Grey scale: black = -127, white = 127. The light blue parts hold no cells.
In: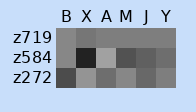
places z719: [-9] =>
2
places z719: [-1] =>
3 4 5 6
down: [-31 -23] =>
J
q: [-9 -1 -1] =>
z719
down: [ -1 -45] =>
M
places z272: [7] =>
4

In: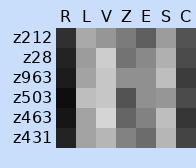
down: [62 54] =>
S
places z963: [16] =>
4 5

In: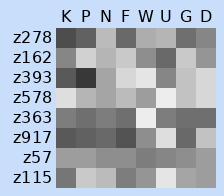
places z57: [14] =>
3 4 7
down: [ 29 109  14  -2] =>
W
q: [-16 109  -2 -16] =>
z363
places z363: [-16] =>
2 4 7 8
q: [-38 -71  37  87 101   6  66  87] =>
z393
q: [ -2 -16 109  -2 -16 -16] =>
z363
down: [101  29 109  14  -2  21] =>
W

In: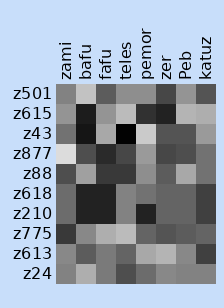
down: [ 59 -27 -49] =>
teles
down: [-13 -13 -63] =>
katuz

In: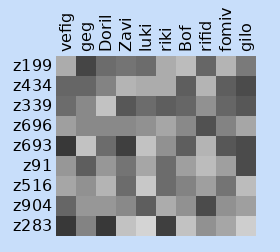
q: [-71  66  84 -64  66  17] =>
z283
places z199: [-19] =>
3 5
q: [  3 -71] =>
z283
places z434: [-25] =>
1 2
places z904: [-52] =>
8
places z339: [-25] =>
7 9

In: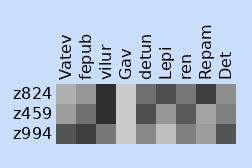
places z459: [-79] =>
3
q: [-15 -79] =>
z459
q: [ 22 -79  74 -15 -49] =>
z824
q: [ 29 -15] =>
z459
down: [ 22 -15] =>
fepub
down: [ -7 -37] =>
ren

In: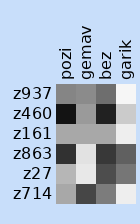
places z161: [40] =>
1 2 3
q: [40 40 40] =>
z161

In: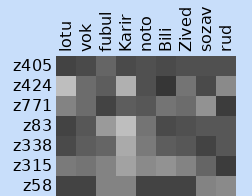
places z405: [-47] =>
5 7 8 9
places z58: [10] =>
9
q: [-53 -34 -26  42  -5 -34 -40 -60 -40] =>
z338
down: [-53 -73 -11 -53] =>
Bili
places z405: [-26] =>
3
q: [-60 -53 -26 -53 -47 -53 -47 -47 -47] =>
z405
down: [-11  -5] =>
noto

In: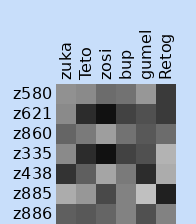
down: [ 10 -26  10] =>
zuka
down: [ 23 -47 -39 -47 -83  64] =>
gumel
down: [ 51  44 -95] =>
Retog
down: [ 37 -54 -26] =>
zosi
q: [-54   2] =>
z885

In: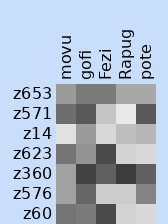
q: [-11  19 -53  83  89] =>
z623
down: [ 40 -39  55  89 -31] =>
pote
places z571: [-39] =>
2 5
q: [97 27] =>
z14
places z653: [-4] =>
2 3
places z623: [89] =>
5

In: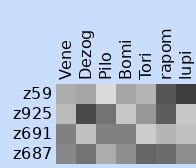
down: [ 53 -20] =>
rapom
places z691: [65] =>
2 7
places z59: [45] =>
1
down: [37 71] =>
Bomi
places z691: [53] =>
6
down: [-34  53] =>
rapom
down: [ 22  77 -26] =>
Tori

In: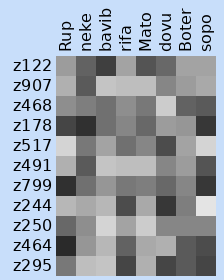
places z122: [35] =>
4 7 8
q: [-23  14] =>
z250
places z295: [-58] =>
4 6 8
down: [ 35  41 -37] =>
sopo
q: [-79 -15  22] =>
z799

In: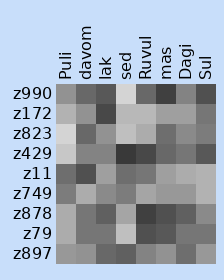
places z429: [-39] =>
8
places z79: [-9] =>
2 3 7 8
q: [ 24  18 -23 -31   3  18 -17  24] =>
z897
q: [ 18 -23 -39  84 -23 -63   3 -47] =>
z990
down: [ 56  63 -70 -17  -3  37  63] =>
sed
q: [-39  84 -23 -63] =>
z990
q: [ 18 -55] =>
z172

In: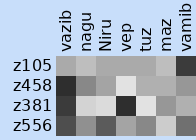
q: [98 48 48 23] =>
z458
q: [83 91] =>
z381
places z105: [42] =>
1 3 4 5

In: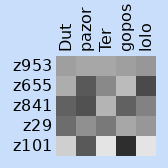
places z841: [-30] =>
1 4
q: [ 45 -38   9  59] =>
z655
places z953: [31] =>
1 4
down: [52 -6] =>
Ter

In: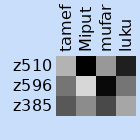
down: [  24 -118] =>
mufar
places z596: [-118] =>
3
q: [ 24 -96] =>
z510

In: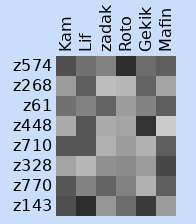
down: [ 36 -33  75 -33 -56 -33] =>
Mafin
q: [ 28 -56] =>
z328
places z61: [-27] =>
3
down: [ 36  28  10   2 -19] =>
Roto
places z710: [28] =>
4
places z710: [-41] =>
1 2
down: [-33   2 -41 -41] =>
Lif

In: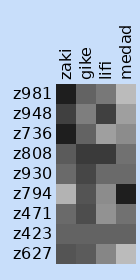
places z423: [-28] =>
1 2 3 4
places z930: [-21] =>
1 3 4
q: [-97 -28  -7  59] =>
z981
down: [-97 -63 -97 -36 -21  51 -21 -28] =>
zaki
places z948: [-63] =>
1 3
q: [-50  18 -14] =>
z471
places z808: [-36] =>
1

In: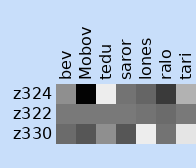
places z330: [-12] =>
6
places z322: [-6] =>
1 2 3 4 7
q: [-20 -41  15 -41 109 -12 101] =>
z330
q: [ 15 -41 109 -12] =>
z330
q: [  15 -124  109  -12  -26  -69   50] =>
z324
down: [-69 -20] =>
ralo
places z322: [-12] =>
5

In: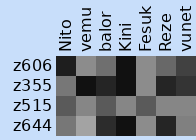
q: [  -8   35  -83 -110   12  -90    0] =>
z644
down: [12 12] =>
Fesuk
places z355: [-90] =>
3 6
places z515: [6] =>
2 4 6 7
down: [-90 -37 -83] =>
balor

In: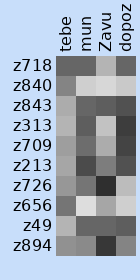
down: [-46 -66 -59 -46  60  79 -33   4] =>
dopoz
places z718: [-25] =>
1 2 4
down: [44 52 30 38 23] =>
tebe
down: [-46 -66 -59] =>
dopoz
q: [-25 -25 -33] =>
z49
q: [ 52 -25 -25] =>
z49

